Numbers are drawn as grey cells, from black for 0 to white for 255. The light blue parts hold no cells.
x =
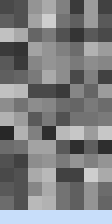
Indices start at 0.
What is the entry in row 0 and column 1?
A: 81
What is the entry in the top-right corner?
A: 65
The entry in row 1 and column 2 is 163
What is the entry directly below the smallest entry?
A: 108
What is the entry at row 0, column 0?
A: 73
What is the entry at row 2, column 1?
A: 170
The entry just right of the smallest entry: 178
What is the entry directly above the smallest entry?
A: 178
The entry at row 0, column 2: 148
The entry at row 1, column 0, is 95
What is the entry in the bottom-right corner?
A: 101
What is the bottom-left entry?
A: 108
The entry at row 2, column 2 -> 101
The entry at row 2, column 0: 193
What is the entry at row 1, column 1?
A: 81

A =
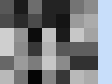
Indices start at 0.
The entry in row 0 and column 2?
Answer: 109
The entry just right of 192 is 27
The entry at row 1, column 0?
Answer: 75
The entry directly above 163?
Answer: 171
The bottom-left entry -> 185
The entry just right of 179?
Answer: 88
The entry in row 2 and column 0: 207
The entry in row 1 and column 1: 43
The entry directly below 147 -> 139

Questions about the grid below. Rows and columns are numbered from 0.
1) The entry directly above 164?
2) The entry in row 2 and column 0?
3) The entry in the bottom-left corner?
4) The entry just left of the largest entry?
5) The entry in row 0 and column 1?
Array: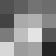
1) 228
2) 123
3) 215
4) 190
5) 95

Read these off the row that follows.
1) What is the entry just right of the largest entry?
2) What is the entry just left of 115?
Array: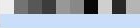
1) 115
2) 237

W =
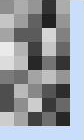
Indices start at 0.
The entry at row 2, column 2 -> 91
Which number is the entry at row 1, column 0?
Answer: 197
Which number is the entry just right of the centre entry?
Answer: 116
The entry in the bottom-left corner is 205
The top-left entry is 142
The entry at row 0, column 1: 172
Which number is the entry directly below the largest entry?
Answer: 220
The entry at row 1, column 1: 157
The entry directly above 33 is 51
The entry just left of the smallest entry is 97
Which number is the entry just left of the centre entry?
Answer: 191
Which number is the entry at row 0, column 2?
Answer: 149
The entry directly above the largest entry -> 164

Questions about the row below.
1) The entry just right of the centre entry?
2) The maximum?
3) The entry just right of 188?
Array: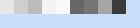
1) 102
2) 249
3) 243

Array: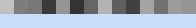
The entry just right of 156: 148
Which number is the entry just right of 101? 179

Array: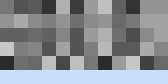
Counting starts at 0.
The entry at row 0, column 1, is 83
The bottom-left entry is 43
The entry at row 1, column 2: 139
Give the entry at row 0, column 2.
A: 89
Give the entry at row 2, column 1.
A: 97
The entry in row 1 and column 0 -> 147
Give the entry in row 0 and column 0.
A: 119
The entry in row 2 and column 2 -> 105
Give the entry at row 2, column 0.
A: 97
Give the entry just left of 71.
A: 191
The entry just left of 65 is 199
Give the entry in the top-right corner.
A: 147

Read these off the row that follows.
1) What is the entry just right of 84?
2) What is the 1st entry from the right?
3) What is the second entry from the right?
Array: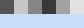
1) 199
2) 225
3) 162

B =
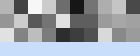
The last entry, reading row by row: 155
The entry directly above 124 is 116
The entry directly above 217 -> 155
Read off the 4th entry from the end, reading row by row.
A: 80
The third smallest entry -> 61
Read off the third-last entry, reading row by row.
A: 217
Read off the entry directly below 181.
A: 149
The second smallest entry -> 45
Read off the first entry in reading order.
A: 181
